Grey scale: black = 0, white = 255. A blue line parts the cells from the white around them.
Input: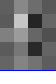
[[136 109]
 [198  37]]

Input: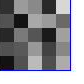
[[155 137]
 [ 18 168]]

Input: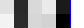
[[ 42 217]
 [ 44 215]]

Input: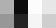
[[ 12 252]
 [ 36 245]]

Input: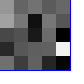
[[100 114]
 [119  16]]

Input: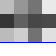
[[150 116]
 [ 97  71]]

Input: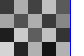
[[173  66]
 [ 82 174]]
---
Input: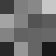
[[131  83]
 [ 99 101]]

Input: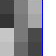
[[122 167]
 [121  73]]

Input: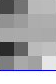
[[156 173]
 [170 171]]

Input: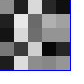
[[232 106]
 [217 110]]

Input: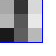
[[ 88 232]
 [ 94 184]]

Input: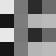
[[124 181]
 [120  42]]

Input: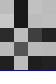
[[ 25 188]
 [189  63]]

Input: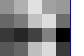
[[123 194]
 [ 38  65]]

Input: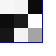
[[ 28 253]
 [243 164]]
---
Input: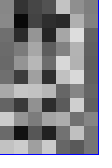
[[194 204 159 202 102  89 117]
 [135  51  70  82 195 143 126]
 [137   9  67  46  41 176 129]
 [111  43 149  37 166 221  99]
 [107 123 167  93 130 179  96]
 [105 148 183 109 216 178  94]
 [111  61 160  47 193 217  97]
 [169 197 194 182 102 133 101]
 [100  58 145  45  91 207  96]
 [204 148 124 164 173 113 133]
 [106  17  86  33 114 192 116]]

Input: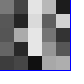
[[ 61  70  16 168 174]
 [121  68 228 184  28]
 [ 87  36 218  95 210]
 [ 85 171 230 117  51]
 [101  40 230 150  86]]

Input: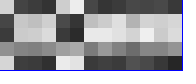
[[214  62  59  48 235 227  58  64  59  81  73  56  38]
 [211  68  60  51 206 237  71  53  59  72  69  73  57]
 [ 70 199 191 207  74  53 191 204 223 179 211 207 214]
 [ 59 203 206 219  58  43 233 233 225 211 239 203 219]
 [145 132 128 139 159 170 123 153 129 108 134 133 148]]

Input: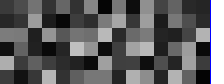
[[ 60  18  55 181  50  95 119 119  35 176 141  36 179  98   4]
 [ 58  76 115  51 102  50 134   5 120  13 144  68  99  41  37]
 [ 39  52 156  28   7  61  46 123 166  55 158  28 120  78  42]
 [124 122  31 149  87 116 111 185  42 106 123  36  32  69 179]
 [ 16  98  33   9  37 192 148  13  63 162 185  30 105 157  10]
 [174  59  96  62  44  34  12 160  63  64  14  79  36 161  60]]

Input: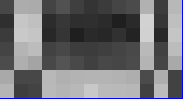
[[181  62  67 185 180 184 200 186 185 183  64 188  66]
 [ 71 172 171  68  81  63  52  59  69  75 177  60 184]
 [ 47 198 192  44  55  46  47  43  31  42 210  54 191]
 [ 59 201 197  40  53  31  42  39  49  35 209  39 197]
 [ 68 180 188  66  72  61  60  63  68  73 185  65 188]
 [ 76 175 164  72  84  73  64  72  70  75 180  69 169]
 [169  71  71 184 176 179 180 180 178 174  75 174  66]]

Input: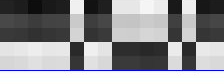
[[214 217 224 218 219  53 225 216  58  58  53  54 219  54 221 217]
 [ 34  29  13  25  29 240  18  31 231 231 245 236  25 238  23  28]
 [ 72  68  60  67  68 202  62  71 197 196 203 199  64 201  64  70]
 [ 57  55  49  53  56 212  51  58 207 206 214 211  53 211  53  57]
 [228 231 237 231 232  41 239 228  45  45  40  43 235  42 233 230]]

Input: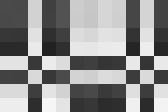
[[237 237  45 245 228  51  55  44  46 240  43 243]
 [ 74  73 210  64  82 204 199 214 208  70 212  67]
 [ 73  74 210  65  82 203 198 214 207  70 212  67]
 [ 55  54 225  47  63 220 215 226 224  51 226  51]
 [ 42  42 234  34  47 231 230 234 235  37 237  38]
 [227 227  56 235 220  60  63  53  56 232  53 233]
 [ 66  65 217  56  75 211 207 220 216  60 218  58]
 [218 218  62 227 210  68  73  58  65 223  61 225]]

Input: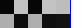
[[174  13 175  15  18]
 [  6 194   6 195 189]]
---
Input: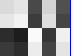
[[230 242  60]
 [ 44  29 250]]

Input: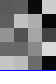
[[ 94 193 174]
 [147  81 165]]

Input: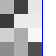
[[ 57 235 235]
 [209 172 247]]

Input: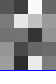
[[123 231 193]
 [114 116  52]]

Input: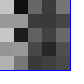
[[151 152  59]
 [198  28  97]]

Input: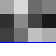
[[ 48 138  66]
 [ 63 113 192]]

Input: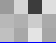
[[184 176 204]
 [192 168 228]]

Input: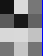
[[ 90  24  98]
 [216 217 194]]
